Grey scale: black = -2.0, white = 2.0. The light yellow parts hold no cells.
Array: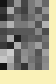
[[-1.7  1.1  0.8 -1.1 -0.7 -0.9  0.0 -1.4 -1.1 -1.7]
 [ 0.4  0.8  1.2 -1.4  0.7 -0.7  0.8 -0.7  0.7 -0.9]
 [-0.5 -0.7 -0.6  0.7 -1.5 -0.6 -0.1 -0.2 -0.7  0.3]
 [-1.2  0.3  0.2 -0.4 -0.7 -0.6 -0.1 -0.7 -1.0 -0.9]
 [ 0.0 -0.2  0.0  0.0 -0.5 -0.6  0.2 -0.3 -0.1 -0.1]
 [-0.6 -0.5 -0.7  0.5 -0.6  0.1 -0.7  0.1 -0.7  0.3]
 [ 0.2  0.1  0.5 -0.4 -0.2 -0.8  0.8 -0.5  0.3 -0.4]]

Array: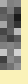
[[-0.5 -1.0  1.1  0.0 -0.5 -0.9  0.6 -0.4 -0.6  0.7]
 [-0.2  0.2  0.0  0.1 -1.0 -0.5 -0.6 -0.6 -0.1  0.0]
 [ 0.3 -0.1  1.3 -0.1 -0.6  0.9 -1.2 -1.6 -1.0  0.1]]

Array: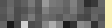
[[-0.4 -0.7 -0.6 -0.7]
 [-1.6 -0.4 -0.3 -0.4]
 [-0.9 -0.8 -0.8 -0.7]
 [ 1.3 -0.5 -0.7 -0.5]
 [-0.8 -0.1 -0.4 -0.1]
 [-0.7 -0.6 -0.7 -0.6]
 [ 0.1 -0.3  0.0  0.4]
 [ 0.7 -0.4 -0.3 -0.1]
 [ 0.1 -0.6 -0.3 -0.2]
 [-1.6 -0.3 -0.5 -0.4]
 [-1.2 -0.4 -0.1  0.0]
 [ 0.2 -0.8 -0.5 -0.5]
 [ 0.0 -0.9 -0.8 -1.3]
 [-1.2 -0.4 -0.5 -1.1]
 [-0.5 -0.7 -0.5 -0.4]]

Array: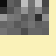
[[-0.2 -0.4  0.4 -1.2 -1.8]
 [-0.4 -0.3 -0.1 -0.7 -0.5]
 [-0.4 -0.6 -0.2 -0.3 -0.7]
 [-0.8 -0.4 -0.6  0.3  1.0]
 [-0.4 -0.2 -0.3 -0.3 -0.2]
 [-0.4 -0.5 -1.3  0.1  1.0]
 [-0.5 -0.4  0.2 -0.6 -0.9]]

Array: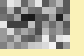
[[ 0.0  0.4  0.4  1.6 -0.2 -0.4  0.0]
 [ 0.7  0.0  1.4 -1.0 -0.4  0.8  1.6]
 [ 0.1  0.9  0.0 -1.0  0.5 -0.7  1.3]
 [ 0.4 -0.4  0.6 -1.0 -1.5  0.7 -0.4]
 [ 1.1 -0.6  0.1  1.0 -1.6 -0.2  0.6]
 [ 1.2  0.0 -0.8 -0.7 -0.6 -0.3  1.6]
 [ 1.4  1.7  0.9  0.4 -0.7  1.0 -0.6]
 [ 1.8 -0.1  0.1 -0.3  0.5  0.9  0.2]
 [-0.7  1.5  0.4  0.4 -1.5 -0.3  0.9]
 [ 0.4  1.7 -0.3 -0.6  0.5 -0.6 -0.6]]

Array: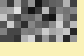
[[-0.9  0.0 -0.7  1.1  0.5  0.1]
 [-0.9 -0.9  1.2 -0.4  0.6 -1.1]
 [-1.2 -0.9 -0.4 -0.9  1.5  0.6]
 [ 0.8  0.0 -1.3 -0.3 -0.9 -0.7]
 [ 1.3 -0.1  0.1 -0.4 -1.7  0.3]
 [-1.0  0.2 -0.4  0.1 -1.1 -1.7]
 [ 0.4  1.2 -0.6 -1.4  0.9 -0.8]
 [-0.7  0.6  0.2 -1.7 -1.0 -0.5]
 [ 1.0  0.8  1.3  0.8  0.0 -0.4]
 [-1.4  1.1 -0.5 -0.1 -0.2  0.8]
 [ 0.3 -1.4  0.9 -0.8  0.1 -1.0]]

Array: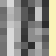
[[-0.2 -0.2 -0.1 -0.4  0.0 -0.2 -0.3  0.5]
 [ 1.4  1.4  1.4  1.4  1.1  0.8  0.9  1.4]
 [ 0.7  0.1  0.7  0.7  0.8  0.4  0.4  0.1]
 [-1.1 -0.5 -1.2 -1.1 -0.9 -0.6 -0.6 -1.0]
 [ 0.2 -1.3  0.2  0.2 -0.2 -1.0 -1.1 -0.4]
 [ 0.6  0.8  0.2  0.6  0.0  1.1  1.1  0.2]
 [-0.1 -0.4 -0.7 -0.1 -1.3 -1.0 -1.0 -1.2]]
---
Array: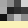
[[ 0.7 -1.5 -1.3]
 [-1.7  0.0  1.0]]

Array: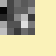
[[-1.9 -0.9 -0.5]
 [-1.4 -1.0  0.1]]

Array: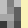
[[ 1.0  0.2 -0.5]
 [ 0.6  0.6 -0.5]]

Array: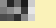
[[-0.1  0.2  0.6]
 [-0.8 -0.7 -1.3]]

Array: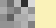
[[ 0.7  0.2 -0.1]
 [ 0.2 -0.5  0.7]]

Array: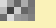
[[ 0.9 -1.0  1.2]
 [-0.3  1.4  0.4]]
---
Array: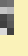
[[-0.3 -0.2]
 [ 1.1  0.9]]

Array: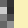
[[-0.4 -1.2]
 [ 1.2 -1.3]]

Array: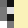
[[-0.3 -1.7]
 [-0.1  1.5]]

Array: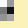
[[ 1.9  0.4]
 [-0.1 -1.7]]

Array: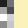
[[-1.5 -0.2]
 [ 0.6 -0.8]]

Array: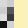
[[ 1.4  1.2]
 [ 1.2 -0.6]]

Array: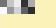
[[-0.2  1.1]
 [ 1.9  0.4]]
